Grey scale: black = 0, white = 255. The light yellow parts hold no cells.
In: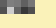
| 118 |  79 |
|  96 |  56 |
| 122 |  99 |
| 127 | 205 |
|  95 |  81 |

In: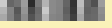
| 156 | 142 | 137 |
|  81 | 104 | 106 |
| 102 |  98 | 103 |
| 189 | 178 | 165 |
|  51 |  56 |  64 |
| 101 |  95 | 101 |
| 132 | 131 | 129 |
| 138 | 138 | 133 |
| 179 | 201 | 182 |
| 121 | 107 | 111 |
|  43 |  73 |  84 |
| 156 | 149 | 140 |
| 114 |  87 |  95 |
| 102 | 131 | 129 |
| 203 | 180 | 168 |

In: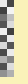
|  70 | 243 | 191 | 219 |  64 | 234 |  85 | 235 | 132 | 221 | 176 |
| 234 |  65 | 115 |  84 | 238 |  81 | 216 |  74 | 178 |  80 | 145 |

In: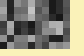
|  86 |  78 |  87 | 107 |  76 |  90 | 150 |
|  44 |  45 |  23 | 177 | 182 |  31 | 132 |
|  26 |  26 |  43 | 174 | 141 |  33 | 151 |
|  89 | 113 |  93 | 127 | 141 |  92 |  69 |
| 105 |  85 | 102 |  84 |  82 | 108 | 104 |
| 172 | 195 | 171 |  25 |  37 | 170 |  40 |
| 119 | 109 | 131 |  55 |  63 | 125 | 115 |
| 141 | 105 | 120 |  41 |  34 | 126 | 113 |
|  36 |  34 |  45 | 169 | 159 |  44 | 154 |
| 142 | 164 | 139 |  59 |  72 | 145 |  28 |

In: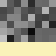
| 149 |  74 |  77 |  34 | 101 | 108 |
| 104 | 180 |  63 | 155 | 100 | 101 |
| 107 |  82 |  69 |  61 | 104 | 106 |
|  43 |  69 | 174 | 118 |  11 |  59 |
| 140 |  84 |  78 | 142 |  82 | 161 |
|  67 | 123 | 133 | 143 | 106 | 103 |
|  90 |  84 | 134 |  78 | 146 |  30 |
| 175 |  71 |  79 | 148 | 165 | 192 |

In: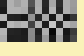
| 155 | 152 |  52 | 163 |  59 |  72 |
| 173 | 174 |  21 | 183 |  24 |  32 |
|  45 |  37 | 175 |  39 | 181 | 163 |
| 166 | 180 |  23 | 198 |   9 |  24 |
|  39 |  35 | 169 |  29 | 175 | 154 |
| 171 | 175 |  36 | 178 |  32 |  42 |
|  84 |  64 | 147 |  66 | 139 | 137 |
| 177 | 172 |  24 | 182 |  27 |  29 |
| 159 | 177 |  32 | 173 |  34 |  32 |
| 177 | 178 |  34 | 184 |  36 |  31 |
|  34 |  26 | 181 |  25 | 182 | 173 |
